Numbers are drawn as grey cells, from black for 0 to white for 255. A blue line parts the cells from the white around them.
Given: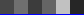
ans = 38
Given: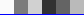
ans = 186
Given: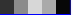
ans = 7
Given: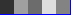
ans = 131
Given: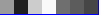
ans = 70
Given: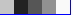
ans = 249
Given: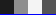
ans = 85
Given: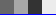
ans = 236
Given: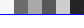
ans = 36
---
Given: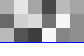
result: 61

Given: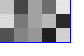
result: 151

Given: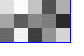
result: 62

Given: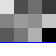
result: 176

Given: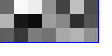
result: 125

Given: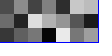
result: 119

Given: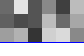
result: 52

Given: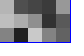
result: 201

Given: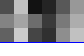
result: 69

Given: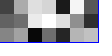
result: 8
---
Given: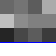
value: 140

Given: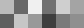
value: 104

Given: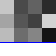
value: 86

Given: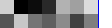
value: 0

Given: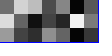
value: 100

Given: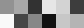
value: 168

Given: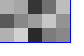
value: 136

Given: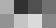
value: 49
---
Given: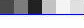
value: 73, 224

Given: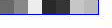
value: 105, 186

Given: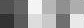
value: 81, 233

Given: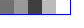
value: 113, 254

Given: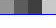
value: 149, 200

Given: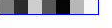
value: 126, 247

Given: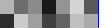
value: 180, 171

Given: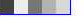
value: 66, 216

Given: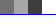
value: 113, 255

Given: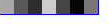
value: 168, 118
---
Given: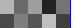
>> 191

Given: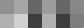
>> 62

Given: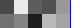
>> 186

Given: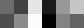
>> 131

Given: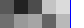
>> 100

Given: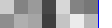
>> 235

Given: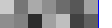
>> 65
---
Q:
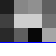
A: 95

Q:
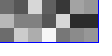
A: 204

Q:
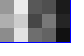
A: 226

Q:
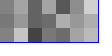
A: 196

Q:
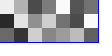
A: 52

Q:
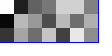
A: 165
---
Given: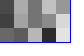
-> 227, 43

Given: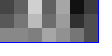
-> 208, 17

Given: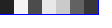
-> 244, 34

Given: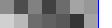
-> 208, 53

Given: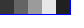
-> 231, 32

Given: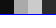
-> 203, 14

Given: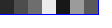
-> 235, 23

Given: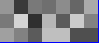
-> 212, 47
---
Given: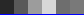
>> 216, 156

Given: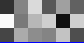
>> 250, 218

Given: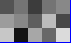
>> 219, 199

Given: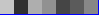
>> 198, 174

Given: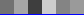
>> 205, 166

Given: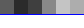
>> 196, 173

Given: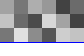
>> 224, 215

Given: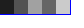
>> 203, 161
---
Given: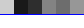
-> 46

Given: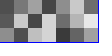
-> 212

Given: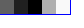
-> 32

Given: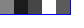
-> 27

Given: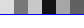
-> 200

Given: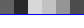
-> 216

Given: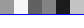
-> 97

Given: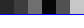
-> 111
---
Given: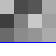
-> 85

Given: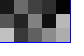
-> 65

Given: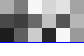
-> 247

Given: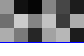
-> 5

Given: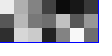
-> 131

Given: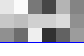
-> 120
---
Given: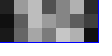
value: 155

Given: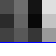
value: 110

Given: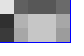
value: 96

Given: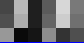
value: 185

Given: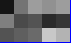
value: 116

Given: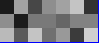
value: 162

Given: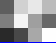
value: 209
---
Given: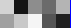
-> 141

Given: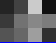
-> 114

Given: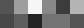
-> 136

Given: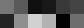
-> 24

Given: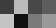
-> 186

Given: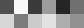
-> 156

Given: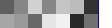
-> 197

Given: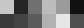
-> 188

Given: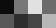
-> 119
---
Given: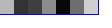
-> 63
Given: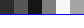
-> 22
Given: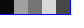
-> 116
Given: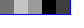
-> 154
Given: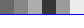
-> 173
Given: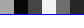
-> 69
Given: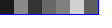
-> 51
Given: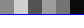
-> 83
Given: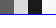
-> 26
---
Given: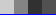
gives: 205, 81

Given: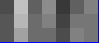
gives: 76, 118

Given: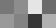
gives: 119, 176

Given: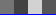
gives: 116, 87

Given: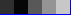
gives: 47, 199

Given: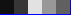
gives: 16, 96

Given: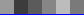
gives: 154, 122
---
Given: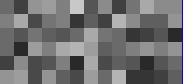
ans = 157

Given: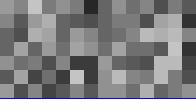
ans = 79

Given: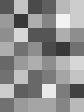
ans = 154

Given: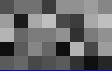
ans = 103

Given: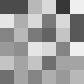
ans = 164

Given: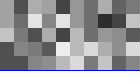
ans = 80
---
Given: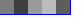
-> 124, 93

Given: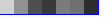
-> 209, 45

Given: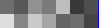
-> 110, 68

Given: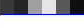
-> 57, 15

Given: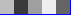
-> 190, 100

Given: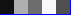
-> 16, 80

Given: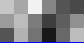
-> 198, 188

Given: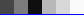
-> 70, 250
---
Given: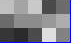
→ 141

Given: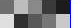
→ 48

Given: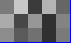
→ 71

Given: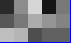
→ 120

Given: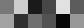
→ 47

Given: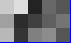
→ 44

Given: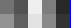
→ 95
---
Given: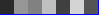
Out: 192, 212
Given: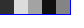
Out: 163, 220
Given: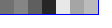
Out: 38, 232
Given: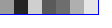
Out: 90, 230
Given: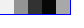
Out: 50, 241
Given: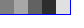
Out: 98, 224
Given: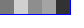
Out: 142, 208
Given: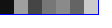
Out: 119, 203
